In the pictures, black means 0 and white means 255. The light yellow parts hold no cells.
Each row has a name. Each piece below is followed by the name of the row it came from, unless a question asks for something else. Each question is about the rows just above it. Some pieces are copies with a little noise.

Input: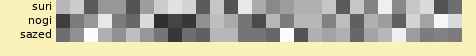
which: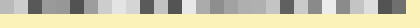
suri
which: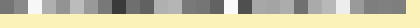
sazed
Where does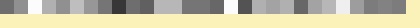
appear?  sazed
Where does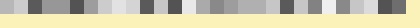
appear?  suri

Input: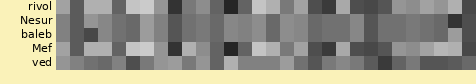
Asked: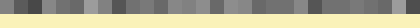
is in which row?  baleb
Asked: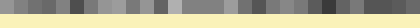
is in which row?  ved
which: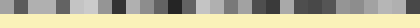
Mef

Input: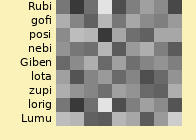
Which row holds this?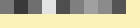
lorig
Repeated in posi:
[167]

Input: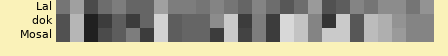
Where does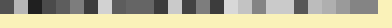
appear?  Mosal
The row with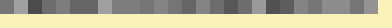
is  Lal
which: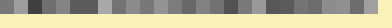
Lal
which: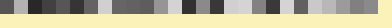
dok
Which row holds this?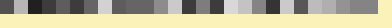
dok

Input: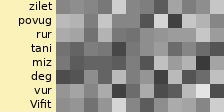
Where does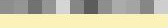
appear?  Vifit
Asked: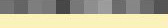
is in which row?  tani
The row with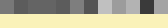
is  miz
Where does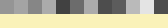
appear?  vur
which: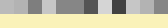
povug

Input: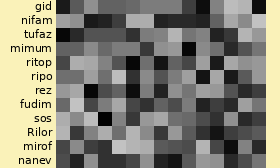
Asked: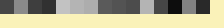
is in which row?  mirof
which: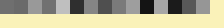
ripo
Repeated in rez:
[152]
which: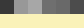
sos
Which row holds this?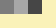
fudim
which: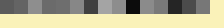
mimum
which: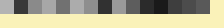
Rilor

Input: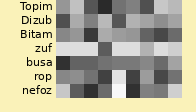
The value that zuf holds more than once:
[221]
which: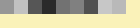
Topim
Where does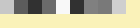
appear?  nefoz
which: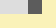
zuf

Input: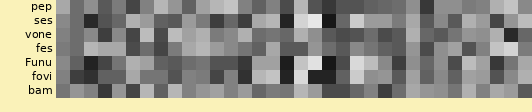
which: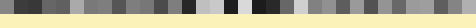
fovi
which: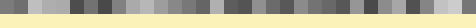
fes
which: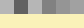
bam
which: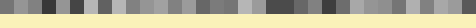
bam
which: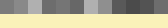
vone
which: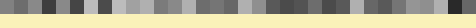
vone

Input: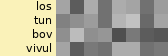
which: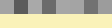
los
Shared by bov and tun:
[143]
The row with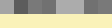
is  vivul
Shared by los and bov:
[92]

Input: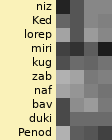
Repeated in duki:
[107]
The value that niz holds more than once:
[135]
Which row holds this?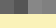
Ked

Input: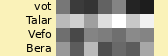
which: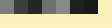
vot
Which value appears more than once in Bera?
[92]
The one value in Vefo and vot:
[132]
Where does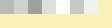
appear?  Talar

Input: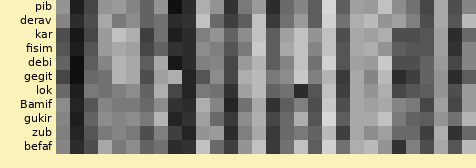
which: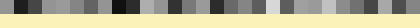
pib
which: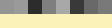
zub
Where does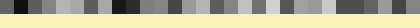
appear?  debi
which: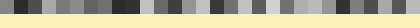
befaf
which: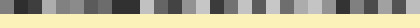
befaf

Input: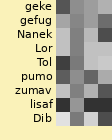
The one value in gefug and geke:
[157]
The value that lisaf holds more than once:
[50]
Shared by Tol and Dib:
[122]
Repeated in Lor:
[193]
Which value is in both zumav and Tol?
[193]

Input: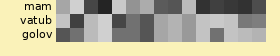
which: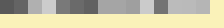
golov
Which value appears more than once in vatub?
[195]
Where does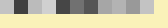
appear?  vatub
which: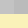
golov
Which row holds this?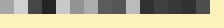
mam
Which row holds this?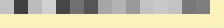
vatub

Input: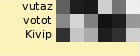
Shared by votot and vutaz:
[30]
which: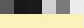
vutaz
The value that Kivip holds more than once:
[49]
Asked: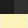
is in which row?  Kivip
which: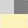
votot
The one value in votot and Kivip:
[30]
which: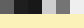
vutaz

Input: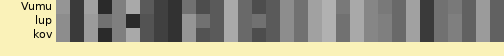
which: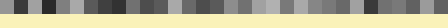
Vumu
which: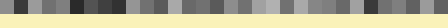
lup

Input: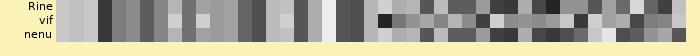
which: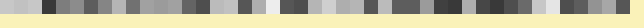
nenu
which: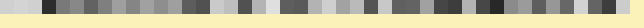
Rine

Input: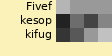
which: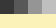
kifug
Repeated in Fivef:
[153]
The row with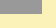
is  Fivef

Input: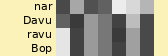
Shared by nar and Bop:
[73]
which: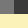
ravu
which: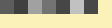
Davu

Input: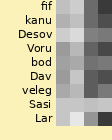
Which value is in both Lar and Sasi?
[198]
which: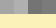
bod
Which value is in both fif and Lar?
[58]
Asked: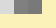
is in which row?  Desov
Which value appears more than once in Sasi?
[198]

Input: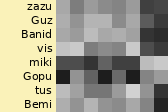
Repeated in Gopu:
[29]
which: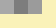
zazu
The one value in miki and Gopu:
[98]
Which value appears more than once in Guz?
[180]
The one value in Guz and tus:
[147]
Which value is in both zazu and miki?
[64]

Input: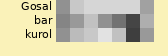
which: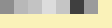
kurol
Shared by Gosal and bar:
[145]
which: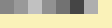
bar
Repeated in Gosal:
[214]

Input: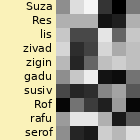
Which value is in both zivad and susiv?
[45]
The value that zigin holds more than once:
[191]
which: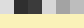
zivad
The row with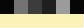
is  Rof
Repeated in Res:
[176]

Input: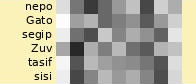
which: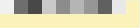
segip
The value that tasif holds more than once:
[84]
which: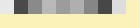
sisi
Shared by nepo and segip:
[173]

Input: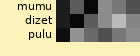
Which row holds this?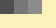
pulu
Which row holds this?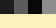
mumu
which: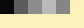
dizet

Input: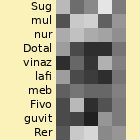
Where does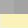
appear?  nur
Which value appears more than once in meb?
[103]
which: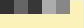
vinaz
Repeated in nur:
[171]
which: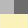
Sug

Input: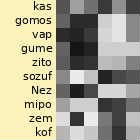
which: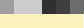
mipo
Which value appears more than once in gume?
[206]
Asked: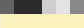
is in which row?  gomos

